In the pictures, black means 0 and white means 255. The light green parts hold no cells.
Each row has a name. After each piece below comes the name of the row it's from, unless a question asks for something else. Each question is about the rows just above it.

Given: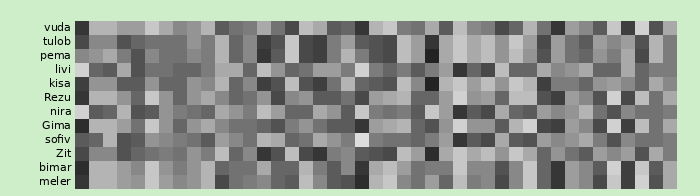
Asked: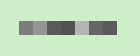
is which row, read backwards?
nira
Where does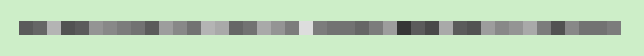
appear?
sofiv
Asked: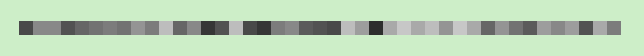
Zit
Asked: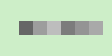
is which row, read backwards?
nira
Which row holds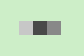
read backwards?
meler
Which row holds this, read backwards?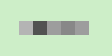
tulob
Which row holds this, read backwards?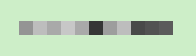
tulob

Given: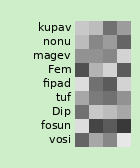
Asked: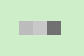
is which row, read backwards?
Dip
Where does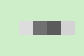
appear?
fipad
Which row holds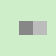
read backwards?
nonu
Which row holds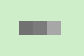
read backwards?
tuf
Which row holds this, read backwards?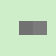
tuf
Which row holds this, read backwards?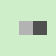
Fem

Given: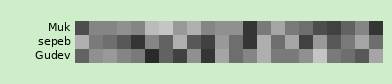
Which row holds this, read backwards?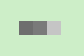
Gudev
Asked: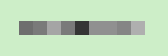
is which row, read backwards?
Muk
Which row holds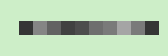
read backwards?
Muk
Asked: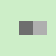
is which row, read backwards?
sepeb
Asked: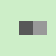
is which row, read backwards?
sepeb

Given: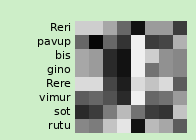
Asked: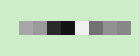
gino
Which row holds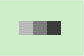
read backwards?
sot
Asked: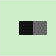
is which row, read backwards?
Reri

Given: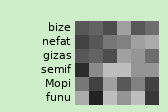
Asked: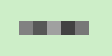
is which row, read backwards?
Mopi
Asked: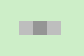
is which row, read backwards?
funu

